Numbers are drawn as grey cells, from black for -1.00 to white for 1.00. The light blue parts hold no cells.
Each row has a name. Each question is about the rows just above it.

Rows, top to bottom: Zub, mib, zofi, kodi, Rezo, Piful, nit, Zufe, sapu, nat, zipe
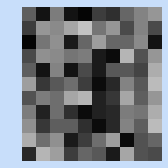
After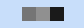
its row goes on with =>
-0.20 0.24 -0.20 -0.20 0.08 -0.85
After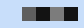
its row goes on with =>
-0.96 -0.52 -0.63 -0.20 0.03 0.18
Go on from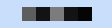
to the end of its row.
-0.52 -0.63 -0.20 0.03 0.18
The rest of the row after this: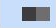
0.24 -0.91 -0.36 -0.20
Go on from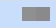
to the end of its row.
-0.08 -0.03 -0.80 -0.91 0.42 -0.36 0.18

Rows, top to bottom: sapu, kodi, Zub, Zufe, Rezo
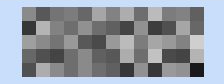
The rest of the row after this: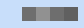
-0.47 0.14 -0.52 -0.37 0.30 -0.19
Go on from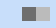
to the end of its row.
-0.03 0.02 -0.25

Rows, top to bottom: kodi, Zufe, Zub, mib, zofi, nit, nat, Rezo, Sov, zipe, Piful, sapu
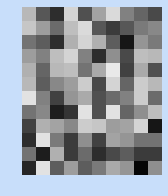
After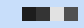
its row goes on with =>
0.77 -0.21 0.12 0.49
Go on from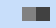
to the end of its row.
0.17 0.33 -0.37 -0.16 0.01 0.60 -0.16
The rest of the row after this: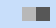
-0.65 0.66 -0.37 0.28 0.71 0.01 -0.21 -0.43
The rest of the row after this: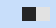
-0.27 0.23 -0.27 -0.04 0.33 0.17 -0.95 0.12

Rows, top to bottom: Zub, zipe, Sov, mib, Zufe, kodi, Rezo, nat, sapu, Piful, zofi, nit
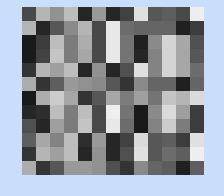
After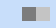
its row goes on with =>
-0.43 0.82 -0.15 -0.80 0.03 0.60 -0.03 -0.53
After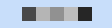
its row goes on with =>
0.20 -0.70 -0.48 0.76 -0.32 -0.26 -0.43 0.87
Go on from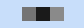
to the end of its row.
0.71 0.25 -0.53
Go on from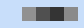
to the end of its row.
-0.21 -0.26 -0.75 -0.26
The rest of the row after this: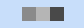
0.82 -0.15 -0.21 -0.21 -0.21 -0.75 -0.53

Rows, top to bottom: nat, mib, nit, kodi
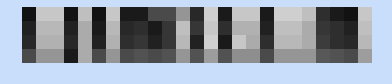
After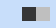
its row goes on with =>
-0.58 0.56 -0.64 0.39 0.39 -0.74 0.50 0.50 0.34 -0.58 -0.64 -0.74 0.50
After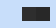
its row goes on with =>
0.44
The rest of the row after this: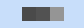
-0.36 0.23 -0.36 0.11 0.11 -0.42 0.17 0.17 0.17 -0.31 -0.36 -0.42 0.23
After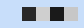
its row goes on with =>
0.56 -0.80 0.62 0.62 0.50 -0.64 -0.80 -0.86 0.56
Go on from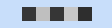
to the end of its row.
0.39 0.39 -0.74 0.50 0.50 0.34 -0.58 -0.64 -0.74 0.50
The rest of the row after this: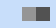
0.23 -0.36 0.11 0.11 -0.42 0.17 0.17 0.17 -0.31 -0.36 -0.42 0.23
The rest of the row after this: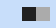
-0.80 0.44 -0.69 -0.64 -0.80 -0.58 0.50 -0.58 0.56 -0.64 0.39 0.39 -0.74 0.50 0.50 0.34 -0.58 -0.64 -0.74 0.50

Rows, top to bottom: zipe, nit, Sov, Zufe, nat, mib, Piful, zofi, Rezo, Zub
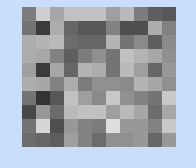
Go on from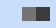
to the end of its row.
0.36 -0.20 -0.32 -0.32 0.02 -0.38 -0.38 0.36 0.02
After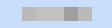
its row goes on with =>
0.31 -0.15 0.31
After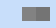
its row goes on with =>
0.57
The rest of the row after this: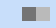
0.25 -0.20 0.19
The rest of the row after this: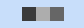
-0.32 -0.32 0.02 -0.38 -0.38 0.36 0.02
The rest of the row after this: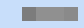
0.41 0.31 0.13

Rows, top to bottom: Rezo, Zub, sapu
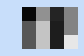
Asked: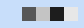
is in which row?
sapu
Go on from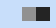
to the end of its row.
0.03

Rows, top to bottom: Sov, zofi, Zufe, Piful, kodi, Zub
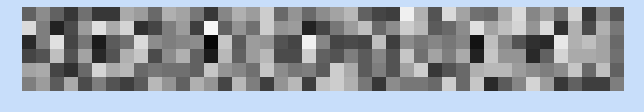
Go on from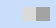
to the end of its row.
-0.12 -0.18 0.33 0.71 0.05 0.28 -0.12 0.66 -0.57 0.10 -0.35
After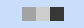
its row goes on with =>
-0.35 -0.18 0.38 0.44 0.44 0.22 0.10 -0.01 0.10 0.55 -0.18 0.50 -0.24
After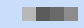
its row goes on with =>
0.76 0.28 0.50 0.66 0.16 0.71 -0.62 0.38 -0.41 0.38 -0.07
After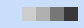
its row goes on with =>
0.10 -0.07 -0.07 -0.18 0.61 -0.18 0.55 -0.68 -0.29 0.05 0.66 0.22 -0.57 -0.24 -0.51 -0.51 -0.01
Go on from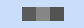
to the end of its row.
0.55 -0.12 0.28 -0.01 0.33 -0.73 0.55 0.16 0.16 -0.68 -0.24 0.66 0.33 0.33 0.28 -0.12
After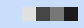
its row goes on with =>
-0.29 -0.12 0.71 0.10 -0.01 0.05 0.10 -0.95 0.55 -0.29 0.22 0.16 -0.35 -0.46 0.88 0.05 -0.46 -0.41 -0.46 0.50 -0.51 0.10 -0.07 0.05 -0.07 0.05 -0.85 0.50 0.05 -0.35 -0.62 -0.68 0.82 0.38 0.50 0.28 -0.18

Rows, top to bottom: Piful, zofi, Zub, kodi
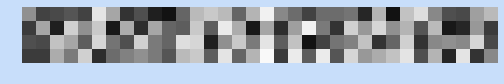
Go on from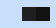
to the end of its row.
-0.21 0.46 0.58 0.46 -0.21 0.41 0.89 0.07 -0.15 -0.48 -0.15 -0.15 -0.09 -0.70 0.41 -0.86 0.52 0.74 0.07 -0.38 -0.43 0.25 0.46
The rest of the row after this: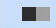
0.89 -0.04 -0.60 0.63 0.19 0.68 0.13 0.41 -0.33 0.46 -0.81 -0.70 0.19 -0.54
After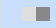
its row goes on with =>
-0.38 -0.43 0.25 0.46
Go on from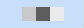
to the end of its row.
0.35 -0.81 0.30 -0.65 0.25 0.89 -0.04 -0.60 0.63 0.19 0.68 0.13 0.41 -0.33 0.46 -0.81 -0.70 0.19 -0.54
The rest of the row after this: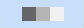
0.07 -0.15 -0.48 -0.15 -0.15 -0.09 -0.70 0.41 -0.86 0.52 0.74 0.07 -0.38 -0.43 0.25 0.46

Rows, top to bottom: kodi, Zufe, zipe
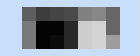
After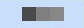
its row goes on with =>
-0.20
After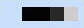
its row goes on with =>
0.66 -0.20
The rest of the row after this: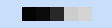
0.23
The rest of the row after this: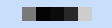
0.66 0.23

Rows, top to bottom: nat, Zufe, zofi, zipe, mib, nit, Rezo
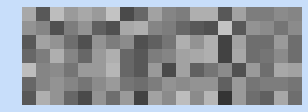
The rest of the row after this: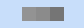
0.09
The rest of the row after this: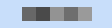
-0.48 0.27 0.09 0.48 0.09 0.43 -0.59 0.21 -0.14 -0.25 0.32 -0.14
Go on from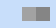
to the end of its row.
-0.02 0.37 0.37 -0.31 0.27 -0.02 -0.02 0.09 0.04
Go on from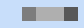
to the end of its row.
0.27 -0.02 -0.02 0.09 0.04
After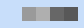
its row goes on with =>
-0.02 0.04 0.27 0.32 0.37 -0.48 0.32 -0.14 -0.08 0.09 -0.14

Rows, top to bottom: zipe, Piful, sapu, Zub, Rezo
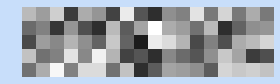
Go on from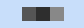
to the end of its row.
-0.16 -0.33 0.12 0.57 0.29 -0.53 -0.38
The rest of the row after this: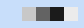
0.72 0.41 -0.43 0.01 -0.38 0.35 0.46 0.67

